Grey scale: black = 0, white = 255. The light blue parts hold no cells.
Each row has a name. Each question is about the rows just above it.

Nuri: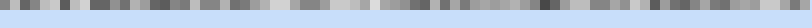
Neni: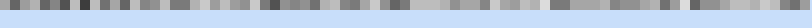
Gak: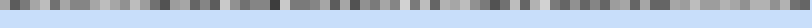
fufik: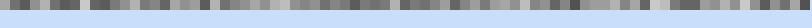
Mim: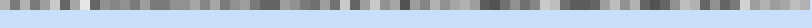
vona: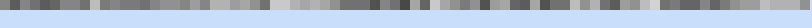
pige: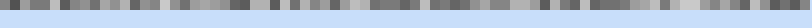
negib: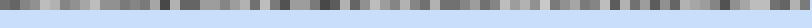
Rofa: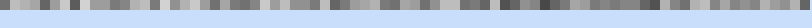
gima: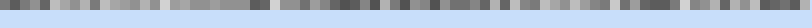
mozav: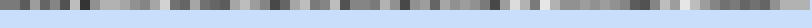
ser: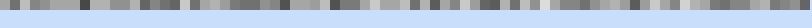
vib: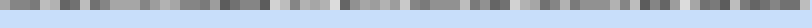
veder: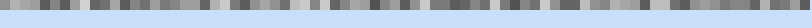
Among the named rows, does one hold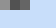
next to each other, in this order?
no
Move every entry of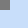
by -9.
[113]
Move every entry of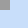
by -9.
[148]
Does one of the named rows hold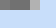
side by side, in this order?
no
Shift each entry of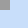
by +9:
[166]
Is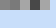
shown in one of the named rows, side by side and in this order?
no
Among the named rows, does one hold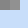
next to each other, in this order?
yes

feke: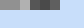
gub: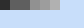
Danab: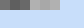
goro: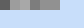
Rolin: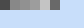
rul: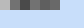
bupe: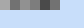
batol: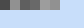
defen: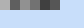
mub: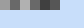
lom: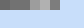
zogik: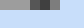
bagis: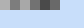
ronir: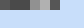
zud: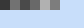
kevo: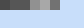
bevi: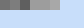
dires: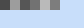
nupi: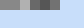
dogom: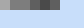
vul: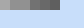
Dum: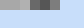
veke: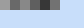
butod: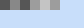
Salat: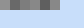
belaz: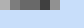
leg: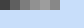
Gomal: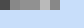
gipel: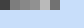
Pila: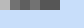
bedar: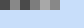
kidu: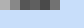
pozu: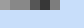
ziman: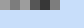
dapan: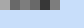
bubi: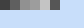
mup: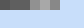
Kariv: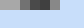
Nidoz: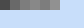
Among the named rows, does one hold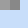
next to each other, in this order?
yes
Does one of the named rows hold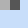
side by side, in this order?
yes
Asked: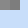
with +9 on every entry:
[145 134]
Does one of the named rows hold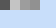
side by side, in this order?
no

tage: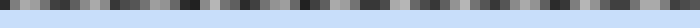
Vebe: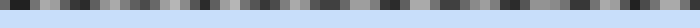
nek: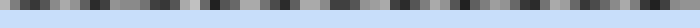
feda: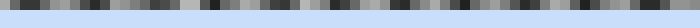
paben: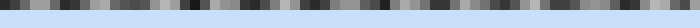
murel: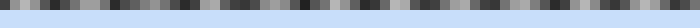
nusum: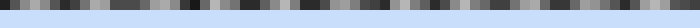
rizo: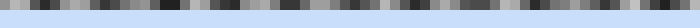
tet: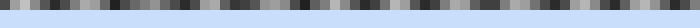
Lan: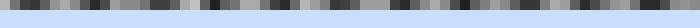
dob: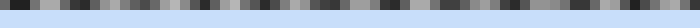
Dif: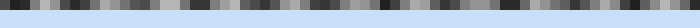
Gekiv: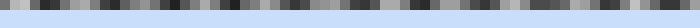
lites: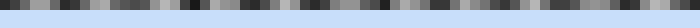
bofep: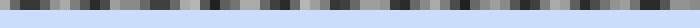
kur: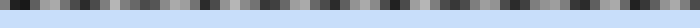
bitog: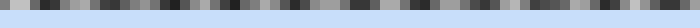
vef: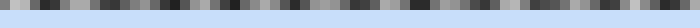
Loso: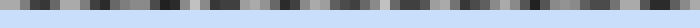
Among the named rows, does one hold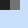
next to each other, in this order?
yes
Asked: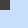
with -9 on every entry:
[55]

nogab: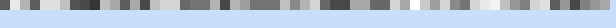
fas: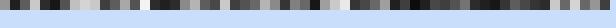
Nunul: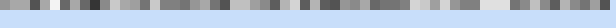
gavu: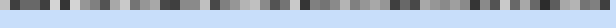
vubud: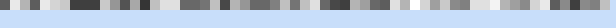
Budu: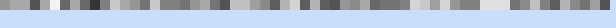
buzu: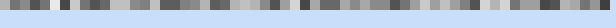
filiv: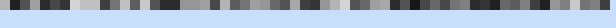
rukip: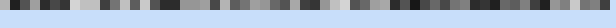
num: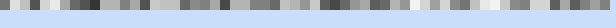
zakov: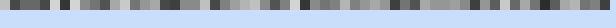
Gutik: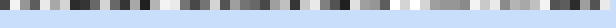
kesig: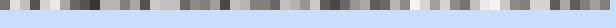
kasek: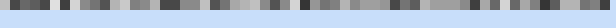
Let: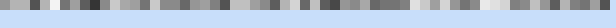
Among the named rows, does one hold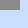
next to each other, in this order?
yes
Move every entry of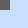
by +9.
[102]
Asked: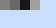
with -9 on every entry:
[119  95  14 150]
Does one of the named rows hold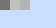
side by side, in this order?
no
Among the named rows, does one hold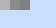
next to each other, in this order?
no
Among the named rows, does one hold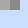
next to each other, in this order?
yes
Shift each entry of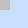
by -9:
[183]

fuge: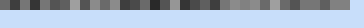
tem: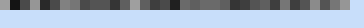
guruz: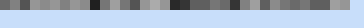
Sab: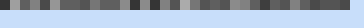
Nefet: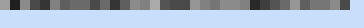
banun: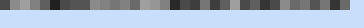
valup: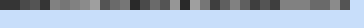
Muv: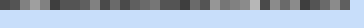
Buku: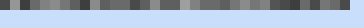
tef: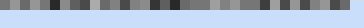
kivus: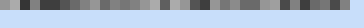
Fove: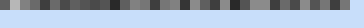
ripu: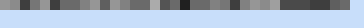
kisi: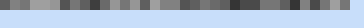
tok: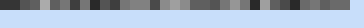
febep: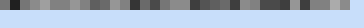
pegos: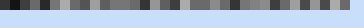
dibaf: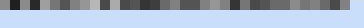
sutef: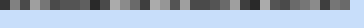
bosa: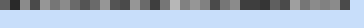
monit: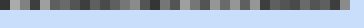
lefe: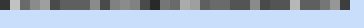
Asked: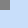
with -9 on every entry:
[120]
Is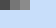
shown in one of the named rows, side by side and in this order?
yes
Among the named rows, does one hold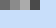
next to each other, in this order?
no
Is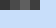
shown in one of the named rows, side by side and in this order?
yes
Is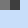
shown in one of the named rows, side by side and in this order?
yes

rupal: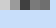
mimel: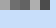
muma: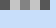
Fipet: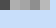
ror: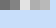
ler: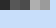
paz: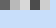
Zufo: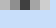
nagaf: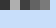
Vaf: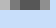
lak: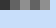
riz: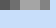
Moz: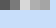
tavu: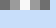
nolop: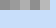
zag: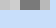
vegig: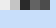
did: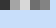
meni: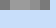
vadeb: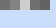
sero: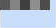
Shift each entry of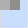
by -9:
[166 134]
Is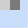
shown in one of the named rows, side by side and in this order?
yes
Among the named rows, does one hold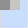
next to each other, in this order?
no
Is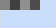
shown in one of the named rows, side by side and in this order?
yes
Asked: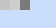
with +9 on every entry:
[206 215 131]

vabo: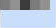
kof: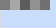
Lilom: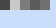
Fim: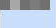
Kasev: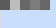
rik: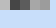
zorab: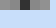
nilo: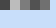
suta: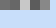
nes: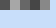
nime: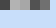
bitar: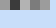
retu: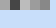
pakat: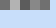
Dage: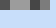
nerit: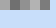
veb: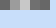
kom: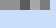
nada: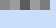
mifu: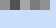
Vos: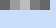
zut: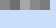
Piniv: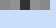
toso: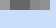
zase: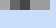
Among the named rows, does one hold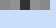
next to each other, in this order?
yes
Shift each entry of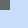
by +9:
[112]
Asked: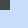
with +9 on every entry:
[79]
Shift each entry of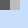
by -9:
[ 83 179]
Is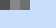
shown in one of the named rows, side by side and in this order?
no

